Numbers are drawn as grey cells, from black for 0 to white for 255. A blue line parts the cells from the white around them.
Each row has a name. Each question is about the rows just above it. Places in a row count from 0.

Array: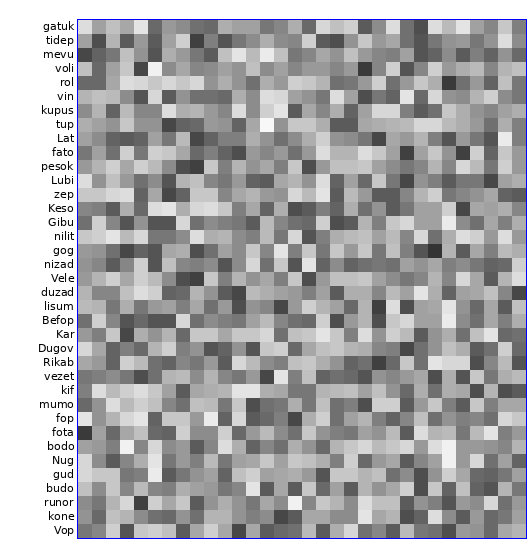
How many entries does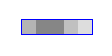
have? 5
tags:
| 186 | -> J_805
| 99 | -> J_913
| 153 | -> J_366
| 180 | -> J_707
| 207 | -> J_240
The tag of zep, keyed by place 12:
J_707
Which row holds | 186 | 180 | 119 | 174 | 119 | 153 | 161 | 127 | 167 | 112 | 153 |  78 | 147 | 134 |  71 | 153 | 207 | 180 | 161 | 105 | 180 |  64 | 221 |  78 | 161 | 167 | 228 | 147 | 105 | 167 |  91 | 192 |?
lisum
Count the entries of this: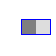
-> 2
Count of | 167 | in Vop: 4
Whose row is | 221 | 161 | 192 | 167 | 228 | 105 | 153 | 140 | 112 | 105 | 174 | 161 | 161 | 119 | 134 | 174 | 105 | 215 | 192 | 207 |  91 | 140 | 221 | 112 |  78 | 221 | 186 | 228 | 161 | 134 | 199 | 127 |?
gatuk
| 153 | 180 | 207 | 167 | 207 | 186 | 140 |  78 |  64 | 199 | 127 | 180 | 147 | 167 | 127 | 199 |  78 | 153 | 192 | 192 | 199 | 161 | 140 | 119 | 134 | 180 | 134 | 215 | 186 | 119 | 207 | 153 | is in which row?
pesok

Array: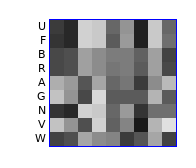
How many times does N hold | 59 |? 0
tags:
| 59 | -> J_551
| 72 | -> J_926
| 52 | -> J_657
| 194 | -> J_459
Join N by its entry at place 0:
J_657
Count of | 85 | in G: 0

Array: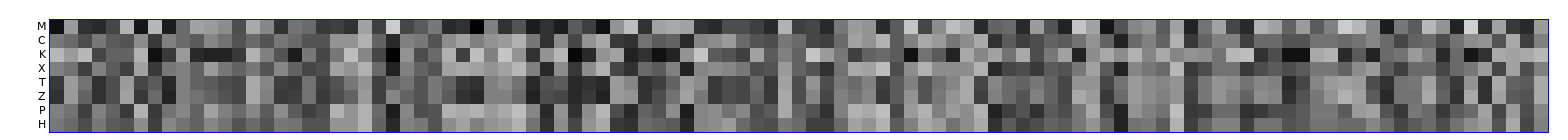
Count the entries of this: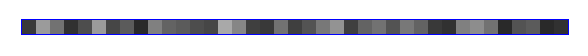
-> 39
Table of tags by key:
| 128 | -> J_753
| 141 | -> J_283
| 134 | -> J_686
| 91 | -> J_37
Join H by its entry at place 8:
J_686
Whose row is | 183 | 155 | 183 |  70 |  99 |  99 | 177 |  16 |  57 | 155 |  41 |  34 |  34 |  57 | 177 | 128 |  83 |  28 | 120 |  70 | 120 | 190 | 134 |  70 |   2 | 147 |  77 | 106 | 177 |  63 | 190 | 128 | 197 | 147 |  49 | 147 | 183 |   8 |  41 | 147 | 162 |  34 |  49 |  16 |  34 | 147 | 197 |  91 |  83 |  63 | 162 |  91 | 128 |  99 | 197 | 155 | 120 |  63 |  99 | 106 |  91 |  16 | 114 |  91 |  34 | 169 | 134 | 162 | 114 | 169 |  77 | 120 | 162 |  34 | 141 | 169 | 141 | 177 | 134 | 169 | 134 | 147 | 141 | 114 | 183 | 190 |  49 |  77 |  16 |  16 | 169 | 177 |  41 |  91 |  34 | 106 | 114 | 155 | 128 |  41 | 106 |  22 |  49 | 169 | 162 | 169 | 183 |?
K
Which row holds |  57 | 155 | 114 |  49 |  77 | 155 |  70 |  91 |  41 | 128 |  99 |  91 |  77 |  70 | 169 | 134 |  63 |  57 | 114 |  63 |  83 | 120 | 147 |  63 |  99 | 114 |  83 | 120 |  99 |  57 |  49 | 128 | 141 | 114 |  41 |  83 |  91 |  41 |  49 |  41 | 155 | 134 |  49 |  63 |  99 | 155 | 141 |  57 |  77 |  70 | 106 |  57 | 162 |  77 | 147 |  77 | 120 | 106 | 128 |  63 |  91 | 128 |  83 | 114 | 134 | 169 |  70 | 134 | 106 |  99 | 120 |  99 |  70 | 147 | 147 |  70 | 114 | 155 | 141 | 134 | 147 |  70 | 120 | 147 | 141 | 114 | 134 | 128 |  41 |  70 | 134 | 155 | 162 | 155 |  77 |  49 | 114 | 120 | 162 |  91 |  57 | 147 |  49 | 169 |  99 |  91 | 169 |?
T

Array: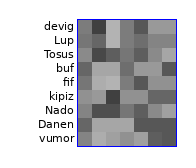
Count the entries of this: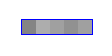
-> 5
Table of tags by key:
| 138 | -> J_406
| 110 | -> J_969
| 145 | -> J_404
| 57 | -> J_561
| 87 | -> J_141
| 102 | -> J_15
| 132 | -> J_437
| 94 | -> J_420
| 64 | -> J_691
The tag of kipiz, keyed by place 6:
J_15
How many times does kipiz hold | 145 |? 3
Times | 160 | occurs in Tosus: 0
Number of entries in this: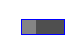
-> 3
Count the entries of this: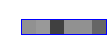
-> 6
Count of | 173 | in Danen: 0

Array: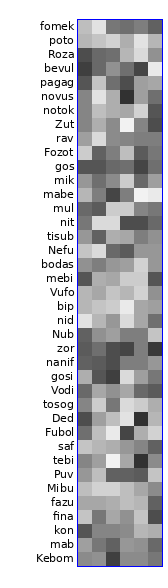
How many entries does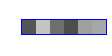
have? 6
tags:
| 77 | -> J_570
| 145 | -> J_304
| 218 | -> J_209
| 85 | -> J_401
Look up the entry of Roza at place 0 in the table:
J_570
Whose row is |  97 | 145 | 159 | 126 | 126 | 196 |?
Nub

